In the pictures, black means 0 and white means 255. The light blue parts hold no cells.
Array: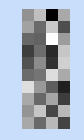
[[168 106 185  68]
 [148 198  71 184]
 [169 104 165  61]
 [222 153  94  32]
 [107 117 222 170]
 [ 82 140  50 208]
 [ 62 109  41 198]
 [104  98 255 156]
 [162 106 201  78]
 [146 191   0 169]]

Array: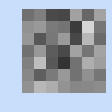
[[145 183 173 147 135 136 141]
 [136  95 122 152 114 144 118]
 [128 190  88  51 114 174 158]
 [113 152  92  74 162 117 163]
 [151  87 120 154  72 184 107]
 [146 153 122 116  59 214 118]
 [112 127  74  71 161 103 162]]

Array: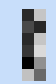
[[193 105]
 [  2 144]
 [ 54 218]
 [ 41 197]
 [ 73  39]
 [ 42 197]]

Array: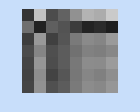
[[ 68 145  80  92 122 140 136 150]
 [ 66 142  67  86 119 134 128 142]
 [ 68 150  77  92 120 140 139 155]
 [ 75 133  79  92 113 129 126 135]
 [ 61 153  64  85 122 138 133 154]
 [111  34  95  83  60  35  43  30]
 [ 52 194  76  98 145 179 172 202]]

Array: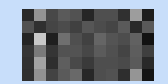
[[ 47 146  67  90 105  39  78  82  46 149  20]
 [ 49 163  46  94  73  58  78  78  74  90  41]
 [ 53 122  53  82  83  71  91  80  68  93  63]
 [ 36 200  31 111  79  65 101  84  77  97  18]
 [ 81  48  69  76  64  86  76  69  90  41  89]
 [ 41 148  72  90  82  38  79  79  48 157  29]]

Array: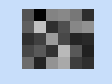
[[108  36 147 169  61  46]
 [ 71  89  50 185  88  32]
 [ 47  64 155  72  36  41]
 [ 95 194  47  79 135 145]
 [ 83   2 131 136 119  46]]
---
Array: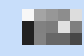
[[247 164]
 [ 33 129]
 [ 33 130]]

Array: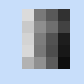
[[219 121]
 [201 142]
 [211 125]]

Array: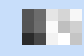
[[ 85 108]
 [ 84 110]
 [ 42  71]]

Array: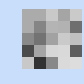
[[171 171]
 [171 133]
 [137 115]]

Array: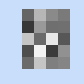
[[101 182]
 [ 55 153]
 [197 106]]

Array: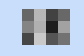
[[103 183]
 [132 176]
 [ 70 201]]

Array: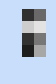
[[ 48 105]
 [205 227]
 [ 50 119]]

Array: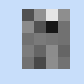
[[ 81 145]
 [139  82]
 [113 122]]
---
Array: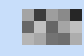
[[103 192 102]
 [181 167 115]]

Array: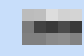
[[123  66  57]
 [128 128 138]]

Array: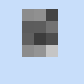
[[ 92  93 114]
 [ 96  61  77]]

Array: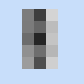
[[123 102 188]
 [108  37 196]]

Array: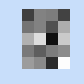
[[116 130  80]
 [177 221  15]]

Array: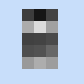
[[172 219 161]
 [ 65  67  74]]

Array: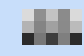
[[179 132 161]
 [ 42 119  61]]

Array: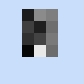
[[ 63  31 110]
 [ 48  67 121]]

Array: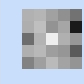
[[174 191 147]
 [109 179 238]]
